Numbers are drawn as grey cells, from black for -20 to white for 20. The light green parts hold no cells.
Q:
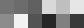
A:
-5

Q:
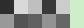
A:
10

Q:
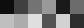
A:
-2

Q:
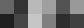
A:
9

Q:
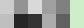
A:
14

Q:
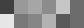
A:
6

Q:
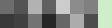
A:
8

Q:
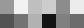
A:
10
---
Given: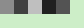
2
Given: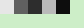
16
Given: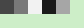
-9
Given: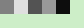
0
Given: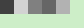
-10
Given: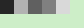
-14
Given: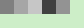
0
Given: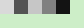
14
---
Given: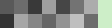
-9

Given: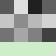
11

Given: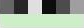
-8

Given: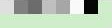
6

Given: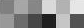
8

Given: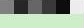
-18

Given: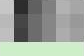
8

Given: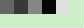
15
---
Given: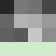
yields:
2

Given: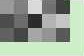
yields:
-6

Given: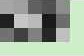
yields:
10

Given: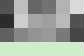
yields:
-9

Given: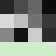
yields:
-13

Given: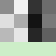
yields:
-5

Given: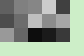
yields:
-11

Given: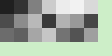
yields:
5
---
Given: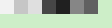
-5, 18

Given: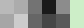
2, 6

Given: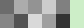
0, 1

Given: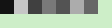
-4, -17

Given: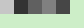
-9, 11

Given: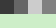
0, -11

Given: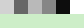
20, 13

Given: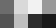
4, -7
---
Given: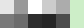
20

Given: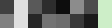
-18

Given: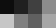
-15

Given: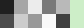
17

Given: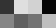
15

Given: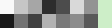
-8

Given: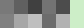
-10

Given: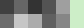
-12
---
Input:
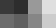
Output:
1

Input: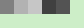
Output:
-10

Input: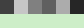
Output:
7

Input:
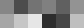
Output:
-9

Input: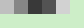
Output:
-7

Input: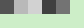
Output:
-10
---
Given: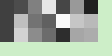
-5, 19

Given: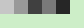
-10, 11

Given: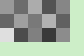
-1, 15

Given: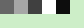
-10, 20

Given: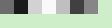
19, 19

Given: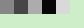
7, 14
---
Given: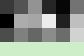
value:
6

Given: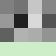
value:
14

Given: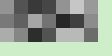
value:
6

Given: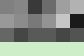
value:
-1

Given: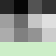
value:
11

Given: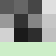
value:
1
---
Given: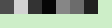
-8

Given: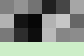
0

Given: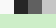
19

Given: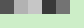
-7

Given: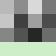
9

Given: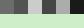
-3

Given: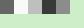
-4
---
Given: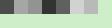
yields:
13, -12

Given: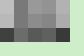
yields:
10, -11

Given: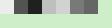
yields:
17, -15

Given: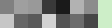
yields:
13, -16

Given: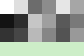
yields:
20, -17

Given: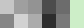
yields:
13, -13

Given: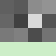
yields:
14, -10

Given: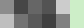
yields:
12, -10
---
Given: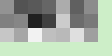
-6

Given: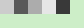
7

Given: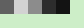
2

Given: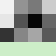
-1

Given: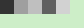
10

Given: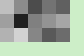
-8

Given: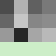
-5
